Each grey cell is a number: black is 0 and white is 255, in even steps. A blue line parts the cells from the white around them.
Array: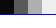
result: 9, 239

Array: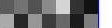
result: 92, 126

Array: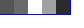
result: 85, 43

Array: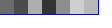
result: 107, 185

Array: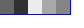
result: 101, 133

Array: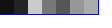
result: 17, 172
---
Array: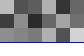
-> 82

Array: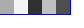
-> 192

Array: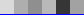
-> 54

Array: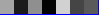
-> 69

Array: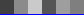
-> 158

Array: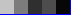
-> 77
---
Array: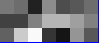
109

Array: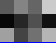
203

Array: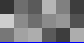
61

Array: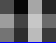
36

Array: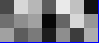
17

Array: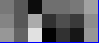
161
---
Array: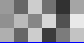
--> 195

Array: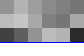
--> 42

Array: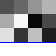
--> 30

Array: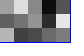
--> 124

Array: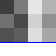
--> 167

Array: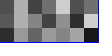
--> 23

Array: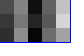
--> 162
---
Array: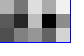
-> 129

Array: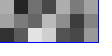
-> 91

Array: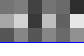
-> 134

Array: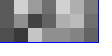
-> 56

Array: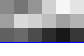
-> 106

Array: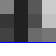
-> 33

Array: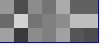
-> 58

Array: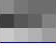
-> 189

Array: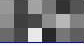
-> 72

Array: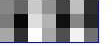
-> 47
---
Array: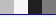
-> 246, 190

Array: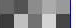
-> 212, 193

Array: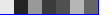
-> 233, 182

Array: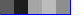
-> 188, 165

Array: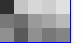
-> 224, 215

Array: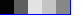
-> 227, 196

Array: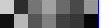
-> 206, 184

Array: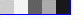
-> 244, 204

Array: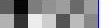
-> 236, 205
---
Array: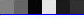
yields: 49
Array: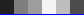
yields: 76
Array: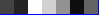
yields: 100
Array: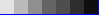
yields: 15
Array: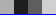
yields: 208
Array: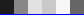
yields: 102
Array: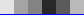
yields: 186
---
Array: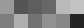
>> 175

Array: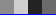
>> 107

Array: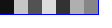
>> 175

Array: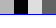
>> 99

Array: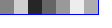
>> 174

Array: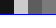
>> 93

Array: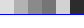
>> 178

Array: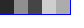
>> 143
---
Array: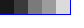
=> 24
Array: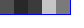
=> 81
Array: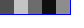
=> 78
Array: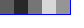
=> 93
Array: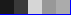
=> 25
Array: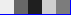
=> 238
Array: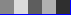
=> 135
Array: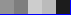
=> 147
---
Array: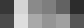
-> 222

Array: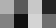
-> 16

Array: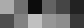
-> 130

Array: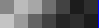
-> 155

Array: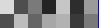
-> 189

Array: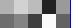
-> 132

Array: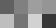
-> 116

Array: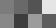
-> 61

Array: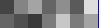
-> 79

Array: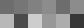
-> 75
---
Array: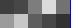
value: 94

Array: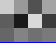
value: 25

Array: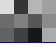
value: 128

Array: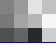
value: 163

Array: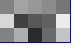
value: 88

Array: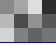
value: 76

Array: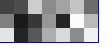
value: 36

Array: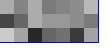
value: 152

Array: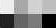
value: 101

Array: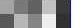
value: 133
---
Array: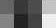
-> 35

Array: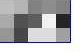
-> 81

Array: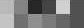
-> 112

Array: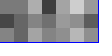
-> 102

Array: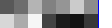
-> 171

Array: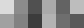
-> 130

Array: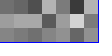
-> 168

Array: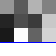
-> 78
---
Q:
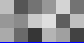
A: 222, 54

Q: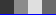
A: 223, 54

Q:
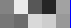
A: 235, 37

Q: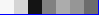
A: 247, 20

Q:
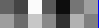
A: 251, 13

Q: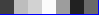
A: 251, 33
